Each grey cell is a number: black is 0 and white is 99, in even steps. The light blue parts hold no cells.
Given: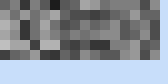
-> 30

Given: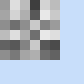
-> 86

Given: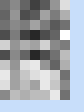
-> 44

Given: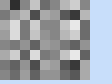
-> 38

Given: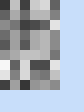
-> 88

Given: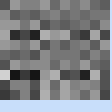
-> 32

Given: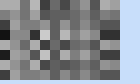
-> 24

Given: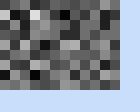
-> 29

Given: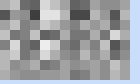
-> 55
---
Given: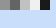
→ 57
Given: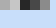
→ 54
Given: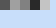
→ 50
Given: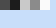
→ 54
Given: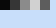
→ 36
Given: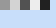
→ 59
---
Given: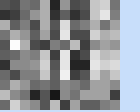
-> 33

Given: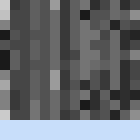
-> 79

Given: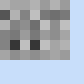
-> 69

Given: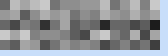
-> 40

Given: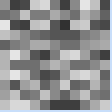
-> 58
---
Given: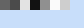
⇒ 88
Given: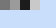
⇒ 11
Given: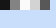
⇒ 97
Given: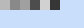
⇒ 62
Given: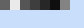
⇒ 33
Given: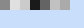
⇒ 79
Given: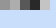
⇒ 34
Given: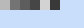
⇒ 36
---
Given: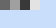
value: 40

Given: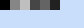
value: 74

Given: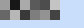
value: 22

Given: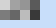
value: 48

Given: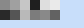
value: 72

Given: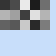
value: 34

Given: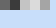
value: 23
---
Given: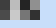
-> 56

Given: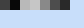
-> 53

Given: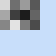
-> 65

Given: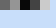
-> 40

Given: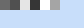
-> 64

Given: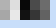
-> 69

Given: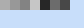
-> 59
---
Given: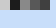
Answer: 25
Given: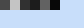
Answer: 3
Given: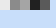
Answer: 35
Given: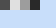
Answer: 16
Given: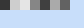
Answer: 38
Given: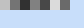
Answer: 41
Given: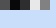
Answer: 50
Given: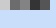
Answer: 33
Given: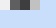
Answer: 75
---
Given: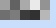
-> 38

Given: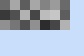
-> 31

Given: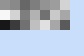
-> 82

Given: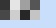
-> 89

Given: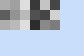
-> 57

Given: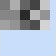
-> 52

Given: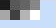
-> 34
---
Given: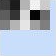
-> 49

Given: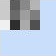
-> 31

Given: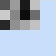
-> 75

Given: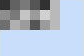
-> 72

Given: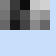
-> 40

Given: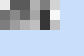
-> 74

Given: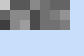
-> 48

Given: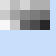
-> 15

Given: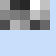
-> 40
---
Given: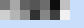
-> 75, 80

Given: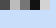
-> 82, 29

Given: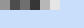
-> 89, 58

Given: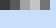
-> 45, 22

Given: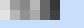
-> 21, 88

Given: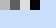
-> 2, 72
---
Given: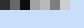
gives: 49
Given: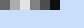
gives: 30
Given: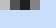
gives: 12
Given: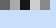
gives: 80
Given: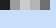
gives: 70
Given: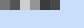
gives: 23
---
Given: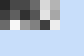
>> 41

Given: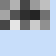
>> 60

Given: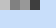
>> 24

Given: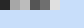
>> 33

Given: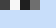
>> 43

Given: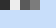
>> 48

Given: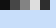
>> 86
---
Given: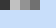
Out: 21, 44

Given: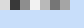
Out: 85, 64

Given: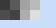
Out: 22, 86

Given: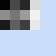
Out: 1, 90

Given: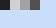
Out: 13, 31

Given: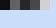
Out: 6, 81

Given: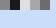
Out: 52, 42
